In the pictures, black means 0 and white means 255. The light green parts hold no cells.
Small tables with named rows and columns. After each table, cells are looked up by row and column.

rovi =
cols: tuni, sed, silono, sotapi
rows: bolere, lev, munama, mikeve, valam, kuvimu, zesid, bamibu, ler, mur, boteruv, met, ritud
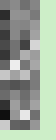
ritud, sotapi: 150
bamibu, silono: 192
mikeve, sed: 136
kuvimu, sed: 116
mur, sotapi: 144
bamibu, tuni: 198
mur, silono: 109
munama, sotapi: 153
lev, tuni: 44
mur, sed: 136
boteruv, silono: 117
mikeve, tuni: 58

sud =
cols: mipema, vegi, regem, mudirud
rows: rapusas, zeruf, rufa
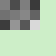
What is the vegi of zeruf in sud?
122
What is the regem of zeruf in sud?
135
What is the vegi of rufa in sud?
149
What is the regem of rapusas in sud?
126
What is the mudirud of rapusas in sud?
58
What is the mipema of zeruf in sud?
113
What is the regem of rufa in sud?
87
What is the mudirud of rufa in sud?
217
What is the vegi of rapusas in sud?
76
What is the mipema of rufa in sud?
60
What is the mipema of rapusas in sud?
127
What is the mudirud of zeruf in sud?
99

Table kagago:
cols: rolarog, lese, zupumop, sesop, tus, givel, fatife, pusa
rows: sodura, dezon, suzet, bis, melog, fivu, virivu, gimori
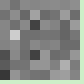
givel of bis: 115
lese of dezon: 141
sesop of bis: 112
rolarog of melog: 131
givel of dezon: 115
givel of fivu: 108
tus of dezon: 107
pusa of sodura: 142
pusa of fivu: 150
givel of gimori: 154
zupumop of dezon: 104
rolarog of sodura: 137
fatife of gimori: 158
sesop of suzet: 66
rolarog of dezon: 114
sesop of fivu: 65
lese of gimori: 148
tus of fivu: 151
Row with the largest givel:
gimori

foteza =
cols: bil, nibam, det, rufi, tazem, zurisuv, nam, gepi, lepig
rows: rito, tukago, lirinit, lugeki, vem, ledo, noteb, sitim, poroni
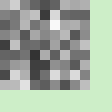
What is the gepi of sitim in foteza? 218
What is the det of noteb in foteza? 162
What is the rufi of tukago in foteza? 193
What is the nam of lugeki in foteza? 185
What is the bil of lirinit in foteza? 94
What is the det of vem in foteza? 105
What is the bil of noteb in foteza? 116
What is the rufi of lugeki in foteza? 167
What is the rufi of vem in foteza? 109
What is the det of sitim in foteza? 176
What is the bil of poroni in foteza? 184
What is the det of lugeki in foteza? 87

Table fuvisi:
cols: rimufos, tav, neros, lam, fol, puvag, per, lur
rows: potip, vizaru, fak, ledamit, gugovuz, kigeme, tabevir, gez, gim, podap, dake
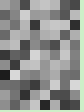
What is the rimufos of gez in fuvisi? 28
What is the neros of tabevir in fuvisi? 189
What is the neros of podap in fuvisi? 49
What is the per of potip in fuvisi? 92
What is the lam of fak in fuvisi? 55
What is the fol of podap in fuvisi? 193
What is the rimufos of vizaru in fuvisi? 99
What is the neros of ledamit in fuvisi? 173
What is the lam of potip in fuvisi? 186
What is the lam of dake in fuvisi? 197
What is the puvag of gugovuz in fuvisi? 77
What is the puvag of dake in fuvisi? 173
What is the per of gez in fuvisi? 115
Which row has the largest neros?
vizaru

